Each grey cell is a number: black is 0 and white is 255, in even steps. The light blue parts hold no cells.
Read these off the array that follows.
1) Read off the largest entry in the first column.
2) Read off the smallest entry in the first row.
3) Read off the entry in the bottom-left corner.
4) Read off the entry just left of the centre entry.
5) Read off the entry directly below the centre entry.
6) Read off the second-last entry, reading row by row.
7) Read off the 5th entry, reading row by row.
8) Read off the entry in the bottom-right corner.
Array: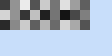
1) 212
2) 62
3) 41
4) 192
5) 181
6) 169
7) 203
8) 83

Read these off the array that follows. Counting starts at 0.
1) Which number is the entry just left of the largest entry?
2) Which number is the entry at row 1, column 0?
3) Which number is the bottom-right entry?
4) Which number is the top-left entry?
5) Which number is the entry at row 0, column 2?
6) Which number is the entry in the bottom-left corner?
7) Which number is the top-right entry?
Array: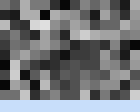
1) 214
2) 37
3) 205
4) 121
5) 174
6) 112
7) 174

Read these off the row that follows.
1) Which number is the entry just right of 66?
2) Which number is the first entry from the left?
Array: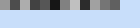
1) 86
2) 152

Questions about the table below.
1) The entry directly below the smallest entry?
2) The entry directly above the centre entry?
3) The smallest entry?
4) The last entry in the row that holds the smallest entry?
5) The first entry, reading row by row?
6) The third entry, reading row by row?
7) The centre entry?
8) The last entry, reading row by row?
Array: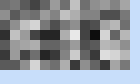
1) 90
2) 120
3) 13
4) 183
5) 111
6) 90
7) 174
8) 120
